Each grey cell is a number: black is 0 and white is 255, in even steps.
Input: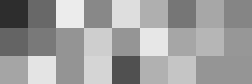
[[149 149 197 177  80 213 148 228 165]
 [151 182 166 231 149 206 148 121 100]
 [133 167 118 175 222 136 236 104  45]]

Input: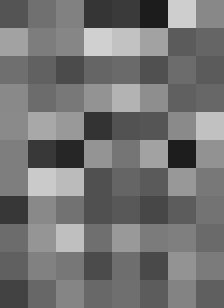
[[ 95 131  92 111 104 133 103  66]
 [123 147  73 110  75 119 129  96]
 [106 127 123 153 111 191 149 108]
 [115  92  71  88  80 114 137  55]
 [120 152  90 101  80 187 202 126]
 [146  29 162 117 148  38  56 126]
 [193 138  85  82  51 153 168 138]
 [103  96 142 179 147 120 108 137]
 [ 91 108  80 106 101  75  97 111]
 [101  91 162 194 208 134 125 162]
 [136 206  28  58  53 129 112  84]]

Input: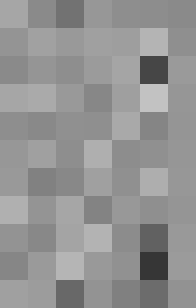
[[146 108 128 147 104 156 160]
 [155  54 145 153 181 154 134]
 [153  97 140 179 164 136 147]
 [149 143 152 131 166 148 176]
 [151 174 144 160 136 129 153]
 [150 144 141 175 142 160 151]
 [149 133 169 143 144 137 142]
 [150 194 159 135 153 170 166]
 [154  70 165 155 142 149 138]
 [143 180 158 160 153 161 148]
 [138 141 142 151 114 138 166]]

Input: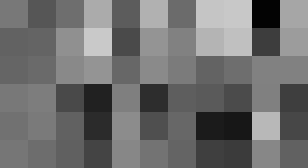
[[ 97 135  59  63 100 115 135  68  96 109 118]
 [ 71 184  23  27 103  79 140  43  97 122 113]
 [ 62 128  75  90  94  45 127  33  73 125 120]
 [129 129 110  99 123 138 103 148 137 106 101]
 [156  61 192 180 129 148  74 201 144 100  98]
 [166   3 200 197 107 177  92 171 110  86 120]]

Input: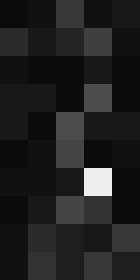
[[ 30  56  30  50  17]
 [ 56  24  30  43  17]
 [ 11  50  69  24  11]
 [ 11 238  24  17  17]
 [ 17  11  69  17  11]
 [ 24  24  76  11  24]
 [ 11  76  11  24  24]
 [ 11  24  11  11  17]
 [ 17  63  37  24  43]
 [ 24  17  56  17  11]]

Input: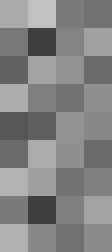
[[139 113 136 175]
 [162 128  62 123]
 [129 114 157 177]
 [105 144 172 105]
 [136 146  95  85]
 [144 114 127 174]
 [107 146 164  99]
 [161 130  62 120]
 [113 123 192 170]]

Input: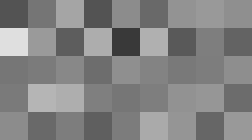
[[153 102 149 170 124  95 125 105 140]
 [108 150 146 126 118 127 174 181 122]
 [142 125 121 131 143 109 136 123 118]
 [ 99 126  89 176  57 173  93 154 223]
 [143 153 147 105 140  83 165 117  83]]

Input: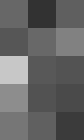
[[ 59  96 118]
 [ 74  82 141]
 [ 83  88 199]
 [129 104  86]
 [ 95  50 103]]
